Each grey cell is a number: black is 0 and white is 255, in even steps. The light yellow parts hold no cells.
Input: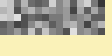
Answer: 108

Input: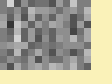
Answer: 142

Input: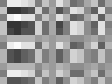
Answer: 180

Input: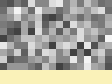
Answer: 82

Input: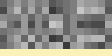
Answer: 102

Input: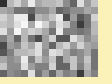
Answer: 101

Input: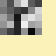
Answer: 105
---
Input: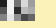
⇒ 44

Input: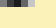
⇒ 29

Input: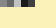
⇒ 194

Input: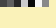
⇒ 204

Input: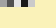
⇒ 229

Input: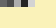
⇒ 173

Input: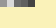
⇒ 108
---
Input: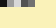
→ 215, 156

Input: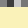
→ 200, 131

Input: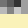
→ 199, 185

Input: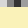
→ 215, 157

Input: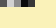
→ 210, 140

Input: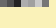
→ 202, 173
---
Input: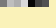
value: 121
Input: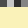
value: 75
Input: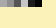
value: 169
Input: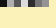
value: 17
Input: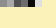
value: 141
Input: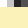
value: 253
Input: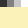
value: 50
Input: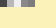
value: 70
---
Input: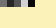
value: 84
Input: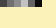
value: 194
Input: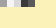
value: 217
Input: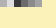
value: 107
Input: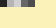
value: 209
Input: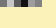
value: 17
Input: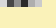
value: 41
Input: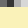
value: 53
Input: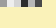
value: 44
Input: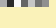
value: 198
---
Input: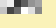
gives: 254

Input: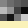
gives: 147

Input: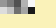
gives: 111

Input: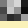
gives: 200

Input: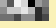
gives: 186

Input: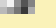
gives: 117

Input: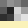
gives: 34
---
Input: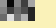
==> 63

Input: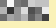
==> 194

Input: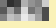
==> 130

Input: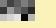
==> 125

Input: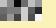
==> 192

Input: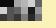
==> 208

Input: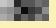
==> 113

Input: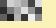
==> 69

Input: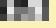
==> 217
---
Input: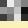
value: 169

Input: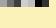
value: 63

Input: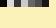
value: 53

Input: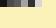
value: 91

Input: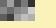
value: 78

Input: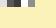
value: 60

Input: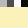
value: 252

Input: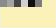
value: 70

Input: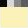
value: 132
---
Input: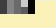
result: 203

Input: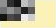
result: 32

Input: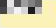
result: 129

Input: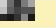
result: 82

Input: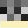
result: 46

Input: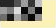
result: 125
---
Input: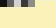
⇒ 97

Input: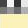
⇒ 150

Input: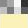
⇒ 123

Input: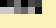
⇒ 202

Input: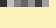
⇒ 190

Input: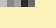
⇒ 136

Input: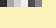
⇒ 167
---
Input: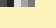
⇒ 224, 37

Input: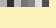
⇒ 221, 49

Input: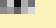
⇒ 216, 15

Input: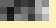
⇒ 215, 19

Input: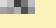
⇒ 217, 63

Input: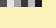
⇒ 229, 30

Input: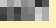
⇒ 212, 48
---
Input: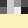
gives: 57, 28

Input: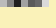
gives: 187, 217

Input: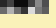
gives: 38, 94

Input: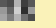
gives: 88, 75

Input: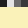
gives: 30, 58

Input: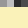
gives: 151, 76

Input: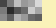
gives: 69, 95

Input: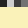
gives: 34, 115

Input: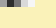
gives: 161, 246
